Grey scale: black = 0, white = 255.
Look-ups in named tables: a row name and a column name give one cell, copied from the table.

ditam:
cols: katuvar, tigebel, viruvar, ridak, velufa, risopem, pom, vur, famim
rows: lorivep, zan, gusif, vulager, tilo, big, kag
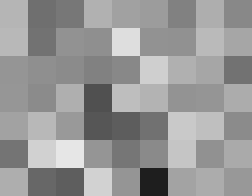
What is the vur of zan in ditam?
186
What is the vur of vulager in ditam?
149
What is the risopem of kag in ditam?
30
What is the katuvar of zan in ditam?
184
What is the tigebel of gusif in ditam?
143
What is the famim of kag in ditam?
152
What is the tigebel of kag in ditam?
103
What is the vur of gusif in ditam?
166
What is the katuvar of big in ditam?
116
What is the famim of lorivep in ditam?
136
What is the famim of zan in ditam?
166
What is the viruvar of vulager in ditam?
175
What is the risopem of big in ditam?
138
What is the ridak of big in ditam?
149
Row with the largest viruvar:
big

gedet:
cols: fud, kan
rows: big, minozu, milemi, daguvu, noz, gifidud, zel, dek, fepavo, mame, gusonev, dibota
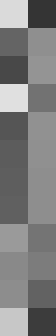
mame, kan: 124
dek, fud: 96
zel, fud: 94
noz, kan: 145
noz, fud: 85
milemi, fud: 72
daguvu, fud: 224
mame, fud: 137
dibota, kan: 60
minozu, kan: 143
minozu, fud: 100
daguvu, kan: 114
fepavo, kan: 116
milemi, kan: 148
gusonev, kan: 98
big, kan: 52
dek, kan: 142
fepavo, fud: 154

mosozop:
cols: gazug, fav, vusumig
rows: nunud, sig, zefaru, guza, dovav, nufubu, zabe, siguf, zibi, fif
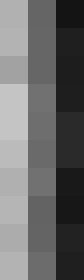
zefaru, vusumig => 29
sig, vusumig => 31
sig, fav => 102
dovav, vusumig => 42
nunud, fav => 101
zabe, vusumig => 25
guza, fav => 113
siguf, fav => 99
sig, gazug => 179
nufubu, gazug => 187
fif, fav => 108
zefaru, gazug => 162
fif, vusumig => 31
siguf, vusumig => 23

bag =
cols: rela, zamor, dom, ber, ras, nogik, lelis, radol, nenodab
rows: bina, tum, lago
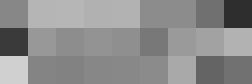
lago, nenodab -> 113
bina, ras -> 178
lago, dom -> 130
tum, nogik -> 120
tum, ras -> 143
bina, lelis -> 140
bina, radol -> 112
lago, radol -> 100
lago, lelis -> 169
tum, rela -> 58
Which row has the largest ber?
bina

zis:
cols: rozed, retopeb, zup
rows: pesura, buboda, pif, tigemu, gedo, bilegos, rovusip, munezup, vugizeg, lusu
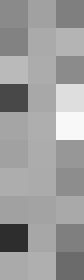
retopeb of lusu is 175
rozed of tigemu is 72
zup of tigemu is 222
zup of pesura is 127
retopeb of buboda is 170
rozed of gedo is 165
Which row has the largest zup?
gedo

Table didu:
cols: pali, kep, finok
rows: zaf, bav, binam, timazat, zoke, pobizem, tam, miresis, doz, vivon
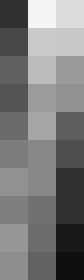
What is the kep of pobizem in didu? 136
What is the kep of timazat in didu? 155
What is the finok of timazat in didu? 145
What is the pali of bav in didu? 72
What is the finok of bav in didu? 200
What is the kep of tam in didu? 136
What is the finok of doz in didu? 24
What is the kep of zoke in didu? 166
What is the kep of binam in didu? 187

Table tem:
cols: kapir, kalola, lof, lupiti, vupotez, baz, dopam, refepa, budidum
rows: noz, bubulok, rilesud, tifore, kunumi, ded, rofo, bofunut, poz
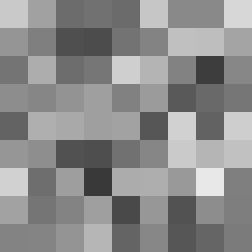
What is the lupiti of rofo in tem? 57
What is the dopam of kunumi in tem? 209
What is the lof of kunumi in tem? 169
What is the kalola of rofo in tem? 110
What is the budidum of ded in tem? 193
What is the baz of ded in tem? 134
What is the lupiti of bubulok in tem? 76
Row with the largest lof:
kunumi

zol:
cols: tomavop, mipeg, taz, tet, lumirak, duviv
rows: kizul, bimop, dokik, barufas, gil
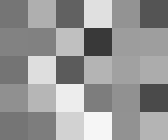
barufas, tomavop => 144
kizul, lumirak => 147
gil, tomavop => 117
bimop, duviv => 158
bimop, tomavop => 130
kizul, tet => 224
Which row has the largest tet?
gil

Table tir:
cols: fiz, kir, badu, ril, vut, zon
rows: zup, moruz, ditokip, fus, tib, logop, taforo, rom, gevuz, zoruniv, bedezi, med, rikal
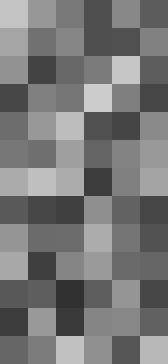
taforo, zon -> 164
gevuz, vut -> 117
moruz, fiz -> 165
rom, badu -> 64
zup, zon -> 92
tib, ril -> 81
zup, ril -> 79
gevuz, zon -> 82
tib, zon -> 138
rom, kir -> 71
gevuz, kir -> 107

